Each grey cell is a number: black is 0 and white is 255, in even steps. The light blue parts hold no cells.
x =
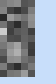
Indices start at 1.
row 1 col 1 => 123
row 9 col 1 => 73
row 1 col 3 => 141
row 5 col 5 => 64
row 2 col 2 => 68
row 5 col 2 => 64
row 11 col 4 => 155
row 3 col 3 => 132
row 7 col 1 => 120
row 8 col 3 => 175
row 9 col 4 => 112
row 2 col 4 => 73
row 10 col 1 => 124

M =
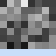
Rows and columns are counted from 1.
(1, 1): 50
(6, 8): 143
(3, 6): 179
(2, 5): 97
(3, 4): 108
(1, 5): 51
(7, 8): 145
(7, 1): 136
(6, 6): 50
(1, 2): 188
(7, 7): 130
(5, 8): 101
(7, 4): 24
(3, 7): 127
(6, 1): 63
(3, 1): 130
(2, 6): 108
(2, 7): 182
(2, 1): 177

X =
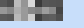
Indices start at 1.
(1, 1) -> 87
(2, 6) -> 128
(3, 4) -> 153
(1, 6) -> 59
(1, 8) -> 84
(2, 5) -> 137
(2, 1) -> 151
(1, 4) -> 149

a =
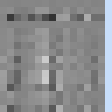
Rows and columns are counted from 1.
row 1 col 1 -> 134
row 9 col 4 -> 134
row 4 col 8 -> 133
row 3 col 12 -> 93
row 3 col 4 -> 120
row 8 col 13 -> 129
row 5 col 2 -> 142
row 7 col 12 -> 134
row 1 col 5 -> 134
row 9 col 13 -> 135
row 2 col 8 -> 132
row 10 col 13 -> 129
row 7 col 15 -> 134
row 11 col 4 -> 135
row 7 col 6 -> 152
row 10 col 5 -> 136
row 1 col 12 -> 132
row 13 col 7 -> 134
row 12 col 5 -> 153
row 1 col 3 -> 132
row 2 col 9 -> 130
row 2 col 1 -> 138
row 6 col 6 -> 144
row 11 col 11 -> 142
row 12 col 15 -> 151
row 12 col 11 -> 144
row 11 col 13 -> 142
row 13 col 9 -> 172
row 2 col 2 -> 141
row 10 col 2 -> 143
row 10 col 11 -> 130
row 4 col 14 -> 133

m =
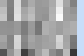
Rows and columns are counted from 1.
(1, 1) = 172
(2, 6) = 152
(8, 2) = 148
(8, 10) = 185
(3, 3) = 225
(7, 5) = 159
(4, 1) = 146
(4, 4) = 125
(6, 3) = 214
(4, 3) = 153
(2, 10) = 157
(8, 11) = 55
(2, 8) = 176
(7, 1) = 156
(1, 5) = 170
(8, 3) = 187
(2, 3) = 220
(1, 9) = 222
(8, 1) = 84
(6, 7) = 160
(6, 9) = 213
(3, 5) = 189
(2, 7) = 151
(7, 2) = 134

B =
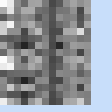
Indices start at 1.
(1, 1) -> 251
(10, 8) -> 77
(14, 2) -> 85
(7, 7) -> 137
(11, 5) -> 112
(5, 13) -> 116
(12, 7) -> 140
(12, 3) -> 76
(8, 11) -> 133
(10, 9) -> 97
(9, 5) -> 156
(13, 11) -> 139
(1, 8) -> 73
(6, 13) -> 121
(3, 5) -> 132
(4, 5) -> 172
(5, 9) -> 76
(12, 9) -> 71
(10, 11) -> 158
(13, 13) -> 152
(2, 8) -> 84
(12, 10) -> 124
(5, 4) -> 71
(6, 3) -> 96
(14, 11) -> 142
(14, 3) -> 85
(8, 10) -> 123
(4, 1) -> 205
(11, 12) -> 97
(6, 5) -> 93
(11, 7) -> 122
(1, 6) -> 164
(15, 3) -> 143
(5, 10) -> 170
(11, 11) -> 131
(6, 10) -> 133
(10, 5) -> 169

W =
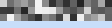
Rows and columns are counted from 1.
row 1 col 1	210
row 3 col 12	237
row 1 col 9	95
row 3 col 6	47
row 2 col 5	153
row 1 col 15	167
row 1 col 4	159
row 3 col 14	161
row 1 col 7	137
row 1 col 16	47
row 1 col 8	50
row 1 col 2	111
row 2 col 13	210
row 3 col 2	242
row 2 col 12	108
